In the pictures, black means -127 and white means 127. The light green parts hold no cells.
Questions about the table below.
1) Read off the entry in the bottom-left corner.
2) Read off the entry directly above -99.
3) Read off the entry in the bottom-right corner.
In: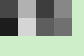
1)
-99
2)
-56
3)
-15

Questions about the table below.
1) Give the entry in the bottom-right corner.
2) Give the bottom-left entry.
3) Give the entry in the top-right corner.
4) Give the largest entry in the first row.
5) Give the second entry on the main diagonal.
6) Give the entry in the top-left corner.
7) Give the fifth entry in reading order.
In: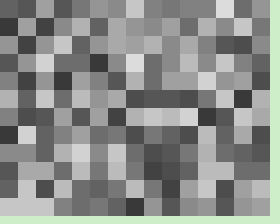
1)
32
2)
70
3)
21
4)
92
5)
32
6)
-29
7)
-8

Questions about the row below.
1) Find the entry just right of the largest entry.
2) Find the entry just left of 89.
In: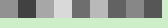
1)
-17
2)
39

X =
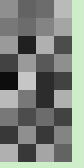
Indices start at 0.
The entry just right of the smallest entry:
70
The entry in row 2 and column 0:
26
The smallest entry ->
-114
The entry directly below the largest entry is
-7
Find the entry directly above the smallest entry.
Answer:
-61
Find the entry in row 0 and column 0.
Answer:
15
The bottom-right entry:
-28
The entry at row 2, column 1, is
-95
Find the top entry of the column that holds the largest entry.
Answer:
-28

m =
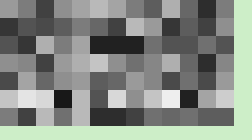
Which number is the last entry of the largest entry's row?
77
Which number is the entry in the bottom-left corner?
-3
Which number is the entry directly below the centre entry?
-24
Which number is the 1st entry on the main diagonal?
26
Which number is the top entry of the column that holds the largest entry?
47
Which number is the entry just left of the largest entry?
68
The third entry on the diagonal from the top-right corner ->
-44
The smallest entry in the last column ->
-44
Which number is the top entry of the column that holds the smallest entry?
15
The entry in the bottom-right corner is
-34
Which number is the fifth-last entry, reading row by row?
-15
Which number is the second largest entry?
100
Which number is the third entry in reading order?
-62
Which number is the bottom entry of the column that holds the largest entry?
-24
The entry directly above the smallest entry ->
15
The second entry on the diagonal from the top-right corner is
-62
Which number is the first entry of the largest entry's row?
68
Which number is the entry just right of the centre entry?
-15
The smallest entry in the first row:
-82
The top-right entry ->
-3
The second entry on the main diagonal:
-44
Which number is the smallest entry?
-103
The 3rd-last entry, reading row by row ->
-15
